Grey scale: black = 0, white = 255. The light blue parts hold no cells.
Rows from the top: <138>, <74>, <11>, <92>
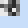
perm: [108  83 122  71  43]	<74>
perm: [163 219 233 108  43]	<138>
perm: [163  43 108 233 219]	<138>
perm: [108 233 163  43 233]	<11>

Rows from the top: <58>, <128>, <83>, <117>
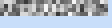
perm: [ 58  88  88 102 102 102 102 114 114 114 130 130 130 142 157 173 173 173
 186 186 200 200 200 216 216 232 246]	<83>
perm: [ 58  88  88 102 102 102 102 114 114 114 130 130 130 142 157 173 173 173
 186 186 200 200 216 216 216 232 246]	<117>
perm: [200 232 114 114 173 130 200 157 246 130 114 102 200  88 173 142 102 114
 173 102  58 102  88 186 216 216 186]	<58>
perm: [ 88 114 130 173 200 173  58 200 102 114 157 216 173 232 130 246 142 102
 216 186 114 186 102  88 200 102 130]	<83>

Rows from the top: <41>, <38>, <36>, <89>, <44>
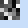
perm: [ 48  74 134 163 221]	<89>
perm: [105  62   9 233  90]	<44>
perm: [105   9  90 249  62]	<41>

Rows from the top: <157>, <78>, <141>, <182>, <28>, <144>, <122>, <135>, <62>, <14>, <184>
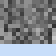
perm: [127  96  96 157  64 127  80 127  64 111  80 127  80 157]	<141>
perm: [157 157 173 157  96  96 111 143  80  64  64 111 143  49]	<62>

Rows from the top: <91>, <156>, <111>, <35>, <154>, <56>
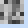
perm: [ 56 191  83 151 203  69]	<35>
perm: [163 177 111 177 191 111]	<156>
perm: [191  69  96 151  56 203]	<91>

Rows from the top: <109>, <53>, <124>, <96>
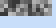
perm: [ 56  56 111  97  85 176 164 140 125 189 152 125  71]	<109>
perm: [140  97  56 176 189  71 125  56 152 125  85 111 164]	<109>
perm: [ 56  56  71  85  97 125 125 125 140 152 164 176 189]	<53>
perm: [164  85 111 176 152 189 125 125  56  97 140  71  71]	<124>
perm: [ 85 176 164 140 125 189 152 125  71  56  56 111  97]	<109>

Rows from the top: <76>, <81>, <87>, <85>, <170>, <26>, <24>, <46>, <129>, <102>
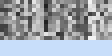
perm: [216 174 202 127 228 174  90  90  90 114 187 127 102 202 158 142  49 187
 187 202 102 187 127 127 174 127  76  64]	<46>
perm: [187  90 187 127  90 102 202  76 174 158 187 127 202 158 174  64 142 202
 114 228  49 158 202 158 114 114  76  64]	<24>

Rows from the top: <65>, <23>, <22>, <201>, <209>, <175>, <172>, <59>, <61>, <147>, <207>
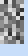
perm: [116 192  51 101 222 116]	<147>
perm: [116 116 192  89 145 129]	<175>
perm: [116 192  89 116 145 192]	<207>
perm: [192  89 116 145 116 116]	<172>
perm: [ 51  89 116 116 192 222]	<209>
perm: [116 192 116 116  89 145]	<172>
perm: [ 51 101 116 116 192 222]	<147>

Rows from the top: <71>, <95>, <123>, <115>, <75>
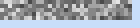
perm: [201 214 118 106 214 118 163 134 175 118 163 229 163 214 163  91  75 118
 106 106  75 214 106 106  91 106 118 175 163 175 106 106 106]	<95>
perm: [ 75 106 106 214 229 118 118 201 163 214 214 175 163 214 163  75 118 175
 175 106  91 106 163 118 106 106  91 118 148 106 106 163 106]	<71>
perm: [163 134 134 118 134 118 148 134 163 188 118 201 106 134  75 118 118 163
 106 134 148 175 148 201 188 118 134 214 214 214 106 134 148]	<123>
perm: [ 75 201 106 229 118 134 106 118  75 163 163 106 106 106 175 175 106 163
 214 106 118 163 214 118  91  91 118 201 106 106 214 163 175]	<75>
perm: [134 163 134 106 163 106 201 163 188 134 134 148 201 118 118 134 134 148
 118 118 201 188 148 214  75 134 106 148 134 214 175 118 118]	<115>
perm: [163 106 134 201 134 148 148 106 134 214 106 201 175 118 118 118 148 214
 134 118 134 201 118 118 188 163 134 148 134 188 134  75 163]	<115>
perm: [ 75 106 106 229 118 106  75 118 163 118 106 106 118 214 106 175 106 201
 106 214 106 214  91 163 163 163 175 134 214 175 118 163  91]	<95>

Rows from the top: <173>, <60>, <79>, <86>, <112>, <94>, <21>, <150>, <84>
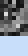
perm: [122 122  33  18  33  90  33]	<84>
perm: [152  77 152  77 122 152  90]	<94>
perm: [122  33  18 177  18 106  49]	<173>
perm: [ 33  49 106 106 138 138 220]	<86>
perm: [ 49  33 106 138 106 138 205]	<21>

